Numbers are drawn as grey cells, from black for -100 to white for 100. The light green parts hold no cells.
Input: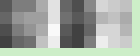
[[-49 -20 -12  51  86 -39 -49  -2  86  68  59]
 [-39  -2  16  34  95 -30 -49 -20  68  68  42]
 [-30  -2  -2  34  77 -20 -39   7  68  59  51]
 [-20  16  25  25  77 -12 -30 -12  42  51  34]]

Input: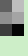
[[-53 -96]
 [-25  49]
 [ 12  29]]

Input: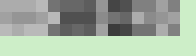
[[ 26  17  17  26  45 -37 -37 -37   9 -10 -19  35   9  17  26]
 [ 35  35  35  45 -10 -19 -19 -27  17 -46 -37   0   0  26   0]
 [ 45  35  45  45 -10 -27 -19 -27  26 -54 -46 -10 -10  35   0]]

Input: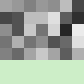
[[-44 -36  48  48  75 -27 -63]
 [ -9  38  -9  11 -36 -18  75]
 [  1 -18  29  57  29 -27  38]
 [ 11 -36  57  -9  66 -71  84]
 [ 29  19   1  19  11  48 -44]]

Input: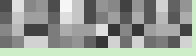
[[-40  75   6  16 -40  93  55 -40  16   6 -49  16 -32  65 -23  16]
 [-23  55  25  25 -23  75  55 -40  -3  25 -32  35 -32  45 -32  35]
 [-13   6  65  65  -3   6  16 -23 -58  65 -13  65 -13  -3 -32  65]
 [  6  45 -49 -49  -3  35  25  25  75 -58   6 -58  25  35  35 -49]]

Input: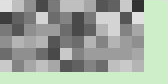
[[-51 -24  -5  66 -15   3 -43  -5  66  66 -33  76]
 [-15  12  12 -15 -43  58   3  22  22  22  22  31]
 [ -5 -33  12  22  22 -15 -43 -24  41  66   3  31]
 [ 12  41  31  41 -33  -5 -15  41   3  41  22  12]
 [ 58   3  31  50  31 -33 -24   3 -15  50  58  41]
 [ 76  50  12 -43  -5  50  50  31 -33 -24  58 -61]]

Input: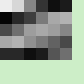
[[-97 -69 -51  -4  32  40]
 [-69 -69 -88 -79 -33 -13]
 [-43 -13  23  32  23   5]
 [ 32  40  13  -4 -23 -43]
 [ 86  69   5 -59 -88 -79]]

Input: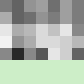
[[ -3 -22  15  25 -13  25  -3]
 [  7 -69   7 -32  80  62 -22]
 [ 35 -22 -13  15  -3  25  -3]
 [ 80  35  44  71  52  80   7]
 [ 90  15  35  71  71  62  44]]
